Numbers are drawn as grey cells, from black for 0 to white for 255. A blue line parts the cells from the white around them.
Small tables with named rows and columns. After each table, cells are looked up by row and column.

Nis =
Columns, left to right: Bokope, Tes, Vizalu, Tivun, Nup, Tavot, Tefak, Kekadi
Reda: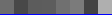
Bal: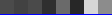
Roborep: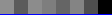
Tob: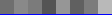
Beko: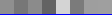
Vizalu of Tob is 123
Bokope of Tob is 111
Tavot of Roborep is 132
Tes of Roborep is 91
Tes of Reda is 72
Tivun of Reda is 93
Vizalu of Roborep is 140
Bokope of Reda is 109
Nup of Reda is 112
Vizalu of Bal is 74
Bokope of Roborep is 143
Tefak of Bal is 214
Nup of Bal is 106
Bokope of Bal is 75
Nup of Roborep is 101

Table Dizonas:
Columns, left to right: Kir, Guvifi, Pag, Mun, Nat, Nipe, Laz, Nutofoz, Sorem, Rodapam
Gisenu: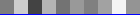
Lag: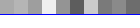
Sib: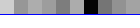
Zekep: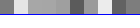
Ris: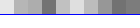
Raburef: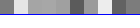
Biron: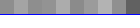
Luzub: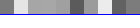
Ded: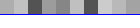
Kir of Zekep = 123
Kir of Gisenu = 125
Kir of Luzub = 122
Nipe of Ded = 192
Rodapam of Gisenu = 148
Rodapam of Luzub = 124
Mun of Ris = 115
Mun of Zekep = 166
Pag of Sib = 173
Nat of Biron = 172
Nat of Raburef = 160
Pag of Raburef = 165
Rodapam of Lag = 109
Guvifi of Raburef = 229
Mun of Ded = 156

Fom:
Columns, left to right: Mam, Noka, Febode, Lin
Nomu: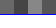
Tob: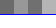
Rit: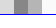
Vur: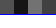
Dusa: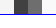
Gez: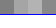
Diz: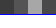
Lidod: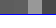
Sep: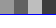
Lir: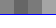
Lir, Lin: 165
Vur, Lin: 65
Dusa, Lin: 249
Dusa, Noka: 65
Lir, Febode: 122
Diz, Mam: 60
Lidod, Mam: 93

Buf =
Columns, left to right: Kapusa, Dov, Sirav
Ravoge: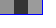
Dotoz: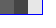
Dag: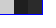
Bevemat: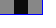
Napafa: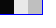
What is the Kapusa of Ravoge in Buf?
146
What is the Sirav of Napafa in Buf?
191
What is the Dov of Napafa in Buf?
233
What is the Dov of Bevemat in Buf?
11
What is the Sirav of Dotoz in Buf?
231
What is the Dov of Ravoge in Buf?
52
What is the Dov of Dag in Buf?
31
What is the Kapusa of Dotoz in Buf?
96
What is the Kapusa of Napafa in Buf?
7
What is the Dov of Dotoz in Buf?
69
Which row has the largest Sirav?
Dotoz

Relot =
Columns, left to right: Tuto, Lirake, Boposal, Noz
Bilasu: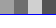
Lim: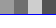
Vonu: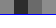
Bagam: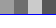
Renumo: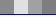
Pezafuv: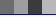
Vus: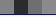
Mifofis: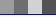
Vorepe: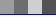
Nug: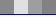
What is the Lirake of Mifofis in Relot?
110
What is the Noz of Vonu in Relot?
140
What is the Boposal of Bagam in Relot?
203
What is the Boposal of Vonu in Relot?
106
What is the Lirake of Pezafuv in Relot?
158
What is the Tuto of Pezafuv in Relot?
109
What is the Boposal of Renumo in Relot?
161
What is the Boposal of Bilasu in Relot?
208
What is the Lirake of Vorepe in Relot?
109
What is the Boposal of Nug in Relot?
158
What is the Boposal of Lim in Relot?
206
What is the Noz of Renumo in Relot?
126
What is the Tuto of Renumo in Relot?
137
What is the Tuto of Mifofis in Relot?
156
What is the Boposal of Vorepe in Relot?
207
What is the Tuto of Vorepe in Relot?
156
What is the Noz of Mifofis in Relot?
83
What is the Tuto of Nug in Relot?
136
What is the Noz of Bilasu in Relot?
84

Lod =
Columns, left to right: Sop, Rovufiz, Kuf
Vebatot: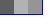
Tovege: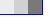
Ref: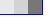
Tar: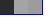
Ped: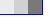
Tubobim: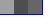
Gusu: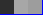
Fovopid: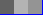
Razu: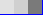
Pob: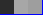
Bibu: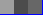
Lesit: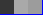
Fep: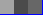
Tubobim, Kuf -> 102
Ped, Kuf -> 121
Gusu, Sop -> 46
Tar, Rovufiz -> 164
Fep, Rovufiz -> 75
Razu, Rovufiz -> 208
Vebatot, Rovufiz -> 178
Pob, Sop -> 44
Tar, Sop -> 43
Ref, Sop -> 232
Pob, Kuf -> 158
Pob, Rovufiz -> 167
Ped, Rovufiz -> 209
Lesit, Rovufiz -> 169
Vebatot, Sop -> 94
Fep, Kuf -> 103
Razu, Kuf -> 122

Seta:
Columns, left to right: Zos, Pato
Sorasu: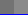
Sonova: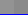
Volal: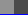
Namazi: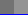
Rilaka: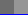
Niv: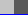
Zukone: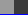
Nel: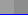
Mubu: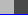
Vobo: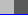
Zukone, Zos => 155
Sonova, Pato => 138
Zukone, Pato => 59
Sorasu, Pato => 138
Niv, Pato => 90
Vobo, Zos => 190
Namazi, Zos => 115
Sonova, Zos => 147
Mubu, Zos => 186
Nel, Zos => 158
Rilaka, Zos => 109
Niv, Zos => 196
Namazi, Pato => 148
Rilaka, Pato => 150
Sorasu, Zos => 115
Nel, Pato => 141
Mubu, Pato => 73
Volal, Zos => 146
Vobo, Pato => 90
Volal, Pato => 75

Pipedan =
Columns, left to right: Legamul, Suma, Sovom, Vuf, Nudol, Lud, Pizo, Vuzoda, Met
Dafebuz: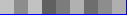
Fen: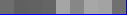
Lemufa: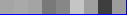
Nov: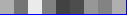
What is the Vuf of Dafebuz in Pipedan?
96
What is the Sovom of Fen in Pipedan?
98
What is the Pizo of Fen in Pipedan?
167
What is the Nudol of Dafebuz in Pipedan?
124
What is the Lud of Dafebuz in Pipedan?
177
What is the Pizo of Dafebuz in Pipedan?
110
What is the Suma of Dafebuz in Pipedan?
141
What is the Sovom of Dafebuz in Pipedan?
194
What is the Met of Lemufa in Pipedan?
156
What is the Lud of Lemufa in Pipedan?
197
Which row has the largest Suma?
Lemufa

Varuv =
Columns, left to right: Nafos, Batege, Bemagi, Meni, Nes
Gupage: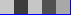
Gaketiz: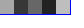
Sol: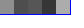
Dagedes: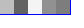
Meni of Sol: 54
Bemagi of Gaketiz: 103
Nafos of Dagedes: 190
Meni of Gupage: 81
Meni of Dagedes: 145
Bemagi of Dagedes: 244
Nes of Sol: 172
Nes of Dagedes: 125
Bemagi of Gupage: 198
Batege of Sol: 78
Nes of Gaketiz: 190
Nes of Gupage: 168
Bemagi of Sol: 86
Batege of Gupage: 60

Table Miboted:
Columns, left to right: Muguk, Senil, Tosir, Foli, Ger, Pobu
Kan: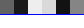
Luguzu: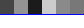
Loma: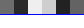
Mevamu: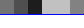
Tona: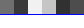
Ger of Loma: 34
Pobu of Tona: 77
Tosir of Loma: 239
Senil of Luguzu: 147
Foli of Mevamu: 193
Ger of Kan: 18
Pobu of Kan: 133
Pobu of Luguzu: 120
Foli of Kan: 217
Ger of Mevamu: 193
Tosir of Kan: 238
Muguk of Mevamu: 115
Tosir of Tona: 241
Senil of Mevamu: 79
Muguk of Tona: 111

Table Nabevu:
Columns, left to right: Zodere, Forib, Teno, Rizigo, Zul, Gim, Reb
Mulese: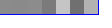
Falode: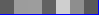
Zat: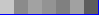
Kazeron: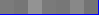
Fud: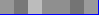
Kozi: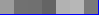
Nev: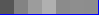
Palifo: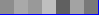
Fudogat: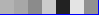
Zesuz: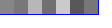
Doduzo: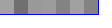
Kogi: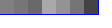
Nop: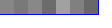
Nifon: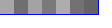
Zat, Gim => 161
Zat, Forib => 139
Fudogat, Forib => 167
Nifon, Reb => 100
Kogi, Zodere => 128
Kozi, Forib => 113
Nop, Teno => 136
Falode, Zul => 207
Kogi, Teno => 105
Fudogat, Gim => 228
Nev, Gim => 142

